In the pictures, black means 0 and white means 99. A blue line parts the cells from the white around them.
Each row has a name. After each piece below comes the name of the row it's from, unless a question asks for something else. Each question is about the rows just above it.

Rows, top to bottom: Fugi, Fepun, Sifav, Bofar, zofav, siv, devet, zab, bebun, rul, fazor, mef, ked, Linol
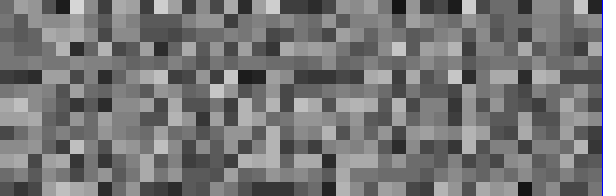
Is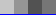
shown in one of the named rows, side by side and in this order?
no
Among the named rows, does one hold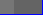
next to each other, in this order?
yes

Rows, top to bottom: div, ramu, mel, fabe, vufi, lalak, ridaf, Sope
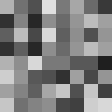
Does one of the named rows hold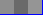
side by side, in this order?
yes
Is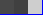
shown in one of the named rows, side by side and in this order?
yes
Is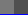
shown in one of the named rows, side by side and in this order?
no
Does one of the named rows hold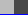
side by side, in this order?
yes
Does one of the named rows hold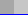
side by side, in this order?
yes

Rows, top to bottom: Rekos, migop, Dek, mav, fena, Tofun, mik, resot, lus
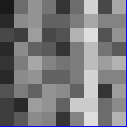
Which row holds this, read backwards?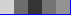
Rekos
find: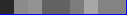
migop
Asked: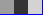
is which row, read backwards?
mik
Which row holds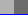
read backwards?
lus
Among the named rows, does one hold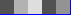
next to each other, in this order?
yes
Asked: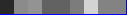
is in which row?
Tofun
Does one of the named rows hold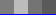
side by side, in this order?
yes

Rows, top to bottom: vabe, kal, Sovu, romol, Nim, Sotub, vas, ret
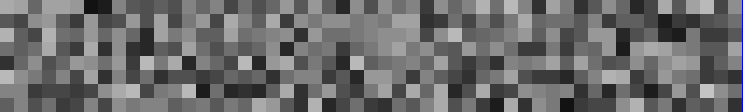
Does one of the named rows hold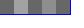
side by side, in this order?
no
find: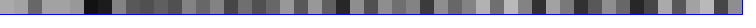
vabe
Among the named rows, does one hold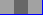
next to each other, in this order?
yes
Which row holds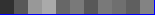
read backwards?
ret
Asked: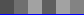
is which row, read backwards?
Nim
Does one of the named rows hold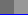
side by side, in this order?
yes

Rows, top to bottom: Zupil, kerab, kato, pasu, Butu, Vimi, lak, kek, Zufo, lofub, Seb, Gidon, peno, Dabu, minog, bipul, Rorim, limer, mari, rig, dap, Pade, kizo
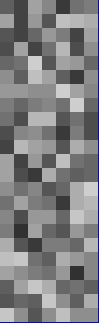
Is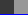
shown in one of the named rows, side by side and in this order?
no
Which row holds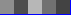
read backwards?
pasu
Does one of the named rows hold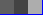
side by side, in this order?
no
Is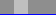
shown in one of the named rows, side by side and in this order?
yes
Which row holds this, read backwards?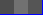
Zufo
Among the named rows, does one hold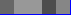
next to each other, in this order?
no

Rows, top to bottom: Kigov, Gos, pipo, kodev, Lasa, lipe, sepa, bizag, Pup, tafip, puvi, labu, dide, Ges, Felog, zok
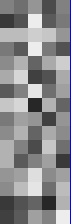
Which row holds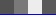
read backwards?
kodev
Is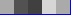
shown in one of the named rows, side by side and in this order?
no
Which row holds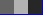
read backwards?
bizag
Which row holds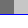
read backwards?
puvi
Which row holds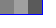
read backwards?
zok
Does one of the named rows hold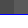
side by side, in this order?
no

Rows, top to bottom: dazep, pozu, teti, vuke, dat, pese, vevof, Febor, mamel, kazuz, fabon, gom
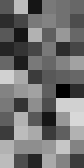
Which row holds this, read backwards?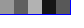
teti
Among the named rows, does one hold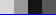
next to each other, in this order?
no

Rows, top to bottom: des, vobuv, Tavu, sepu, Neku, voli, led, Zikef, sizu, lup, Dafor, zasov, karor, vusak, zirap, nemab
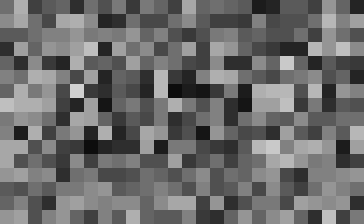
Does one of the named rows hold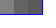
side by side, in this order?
no
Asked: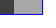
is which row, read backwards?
zirap
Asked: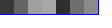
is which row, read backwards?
sizu
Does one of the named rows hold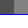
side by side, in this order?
yes

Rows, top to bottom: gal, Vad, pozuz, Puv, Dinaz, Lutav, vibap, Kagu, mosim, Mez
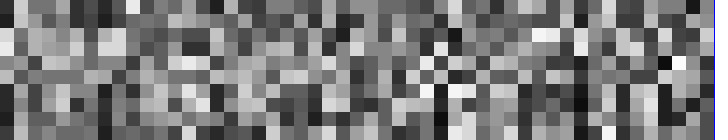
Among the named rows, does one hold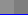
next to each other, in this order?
yes
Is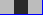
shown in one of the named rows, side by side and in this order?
yes
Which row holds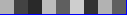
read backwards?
Lutav
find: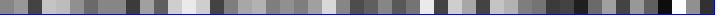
Dinaz

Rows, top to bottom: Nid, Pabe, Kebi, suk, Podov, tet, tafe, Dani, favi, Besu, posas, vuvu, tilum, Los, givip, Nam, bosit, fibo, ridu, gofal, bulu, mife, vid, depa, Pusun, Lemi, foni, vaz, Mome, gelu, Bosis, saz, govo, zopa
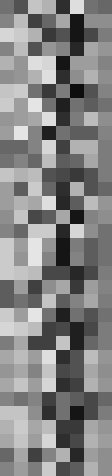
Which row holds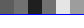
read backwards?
Dani
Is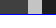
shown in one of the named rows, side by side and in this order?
yes
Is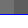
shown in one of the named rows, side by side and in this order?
yes
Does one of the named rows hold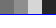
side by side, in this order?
no
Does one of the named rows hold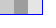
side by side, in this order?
yes
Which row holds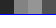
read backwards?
suk

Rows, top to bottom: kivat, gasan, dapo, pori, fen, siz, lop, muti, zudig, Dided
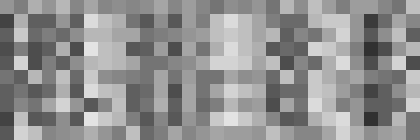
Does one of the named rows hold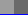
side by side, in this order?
no
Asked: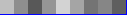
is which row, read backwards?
dapo
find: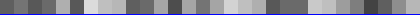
lop

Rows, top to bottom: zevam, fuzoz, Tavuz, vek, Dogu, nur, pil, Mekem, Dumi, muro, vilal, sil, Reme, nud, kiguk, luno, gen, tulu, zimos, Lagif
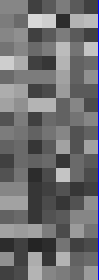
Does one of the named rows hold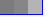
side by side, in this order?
no
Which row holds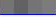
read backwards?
muro
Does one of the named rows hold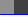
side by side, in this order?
yes
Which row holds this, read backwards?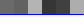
Dogu
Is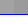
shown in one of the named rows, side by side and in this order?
yes

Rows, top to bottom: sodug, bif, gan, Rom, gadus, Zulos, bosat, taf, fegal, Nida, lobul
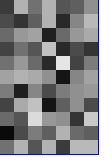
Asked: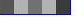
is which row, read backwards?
sodug
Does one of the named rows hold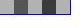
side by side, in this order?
no
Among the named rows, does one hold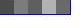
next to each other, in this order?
yes
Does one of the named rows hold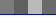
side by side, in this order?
no

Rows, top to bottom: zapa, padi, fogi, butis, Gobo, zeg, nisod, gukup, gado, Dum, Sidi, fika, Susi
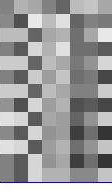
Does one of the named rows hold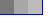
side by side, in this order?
no
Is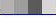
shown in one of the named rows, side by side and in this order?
no
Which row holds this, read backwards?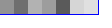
Sidi
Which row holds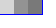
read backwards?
Gobo
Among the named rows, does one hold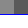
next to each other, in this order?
yes

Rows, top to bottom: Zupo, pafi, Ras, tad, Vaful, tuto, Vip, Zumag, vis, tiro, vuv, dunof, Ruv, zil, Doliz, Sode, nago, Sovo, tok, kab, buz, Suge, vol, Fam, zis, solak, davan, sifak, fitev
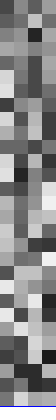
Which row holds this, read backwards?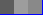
Zumag
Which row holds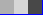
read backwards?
zis
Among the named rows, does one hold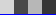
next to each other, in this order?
yes
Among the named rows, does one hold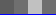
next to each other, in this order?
yes
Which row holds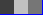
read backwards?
tiro

